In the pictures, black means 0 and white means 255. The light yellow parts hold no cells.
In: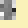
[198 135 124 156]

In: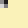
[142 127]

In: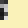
[ 64 193]

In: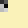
[46 10]

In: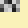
[209 201 213]

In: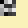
[  4  48 150  67]

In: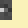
[74 54 52]
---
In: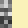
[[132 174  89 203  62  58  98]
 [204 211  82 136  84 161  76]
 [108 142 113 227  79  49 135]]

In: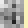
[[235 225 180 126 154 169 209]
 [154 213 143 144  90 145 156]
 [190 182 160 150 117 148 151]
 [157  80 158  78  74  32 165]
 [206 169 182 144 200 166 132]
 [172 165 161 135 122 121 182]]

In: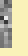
[[164 153 114 145  56 149 197 146 124 120 115 114]
 [ 80 109 137 151 233  54 154 129 179 154 157 137]
 [128 102 174 151 154 152 192 104 124 112 134 128]]

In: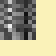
[[ 78 127  88 142  91 154  84  77 145 140]
 [ 99  64 121  87 136  69 158  66  71  75]
 [199  89 220  61 182  84 239 178  74  68]
 [106 117 103 152  95 128  99 124 149 161]
 [ 63 116  68 142  86 108  74  55 128 142]
 [ 67  89  66 129  82  99  71  65  97 100]
 [ 45  44  91  16  36  22  80  36  21  21]
 [ 60 102  81 115  59 131  77  51 144 139]
 [116  62 120  53 121  58 154  89  59  58]]

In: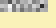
[[146 198 140]
 [154 187 170]
 [ 84 247 226]
 [187 119 125]
 [123 211 179]
 [179 141 113]
 [171 188 158]
 [202 139 141]
 [130 209 174]
 [153 185 114]
 [204  45 178]
 [175 155 172]]

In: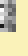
[[219  81 251 210 242 201  26 185]
 [198 160 173 196 164 152 139 180]
 [132 102 147  95 165 118 111 125]
 [176 119  99 116 151 152  90  92]]
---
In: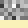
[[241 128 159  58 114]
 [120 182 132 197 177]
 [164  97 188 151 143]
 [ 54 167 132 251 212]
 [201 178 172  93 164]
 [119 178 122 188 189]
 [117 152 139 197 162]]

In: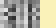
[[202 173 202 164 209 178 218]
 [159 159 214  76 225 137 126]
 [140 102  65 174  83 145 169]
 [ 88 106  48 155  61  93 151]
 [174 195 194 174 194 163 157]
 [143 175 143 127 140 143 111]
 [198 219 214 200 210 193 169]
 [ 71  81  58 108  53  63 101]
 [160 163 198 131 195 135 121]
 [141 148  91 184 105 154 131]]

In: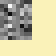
[[150 123 160 103 106 111 155  94  68 155]
 [171 106 143 175  80 126  96  38 103 147]
 [ 44 178  84 229 123 202  15 152 247 136]
 [ 93 148  90 131 139 148 101 168 170 123]
 [131 148 136 129 129 125 118 119 108 155]
 [156 112 106  18 168  82 203 185  82  91]
 [137  94  40 117 141 130 103 156 189  57]
 [148  94  49  59 163 100 152 183 142  62]]

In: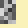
[[ 95 133 215 214  87  90]
 [ 74 190  89 166 190 182]
 [181 128 134  49 188  68]
 [192  91  88  96  84 209]]

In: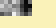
[[ 84 166 207 160]
 [123 163 157 192]
 [112 151 178 125]
 [239 174 123 209]
 [172 151 133 162]
 [108  73  51  81]
 [ 61  16  14   8]
 [117  66   8 111]]

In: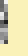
[[200 146 142 183 110  87 212 231 112 103 107]
 [ 76 133 153 184 119  32 114  99 155 160 242]]
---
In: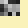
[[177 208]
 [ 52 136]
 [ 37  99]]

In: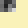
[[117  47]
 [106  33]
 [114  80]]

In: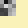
[[166  17]
 [126 215]
 [ 61  70]]

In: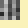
[[105 197]
 [107 166]
 [152 187]]

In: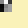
[[134 249]
 [  8 129]
 [ 13 145]]

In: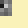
[[ 82 136]
 [ 25 198]
 [142 107]]

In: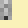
[[174 208]
 [180 134]
 [142 193]]
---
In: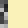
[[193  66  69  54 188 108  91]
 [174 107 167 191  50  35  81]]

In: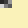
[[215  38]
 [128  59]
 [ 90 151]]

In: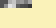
[[ 83  85]
 [146  85]
 [228 177]
 [207 196]
 [ 94 144]
 [ 78 153]
 [ 74 122]
 [ 54 163]]

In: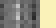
[[ 86 105  68  88  95  65 101]
 [116 114 116 105 112 117 105]
 [114 111 118 119 112 116 113]
 [116 108 129 125 121 137 107]
 [153 137 198 173 147 193 137]
 [ 87 113  82  99 115  89 103]
 [110  99 130 124 114 122 109]
 [106 120 102  97 106  90 105]
 [ 73  95  41  52  81  62  84]
 [107 110 118 106 107 102 109]]

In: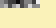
[[150 142]
 [186 106]
 [ 77  63]
 [154  57]
 [202  10]
 [ 71  72]
 [119 130]
 [216 130]
 [138  60]
 [143 239]]

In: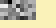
[[142 193 146 234 112]
 [ 75 183 150 241  82]
 [135 121 141 128   1]
 [160 133 118 185 168]
 [ 94 130 220  49 195]
 [ 42 207  80 110 129]
 [ 61 178 136 162 148]
 [148 179 188 112 178]
 [113 101 182 159 174]]
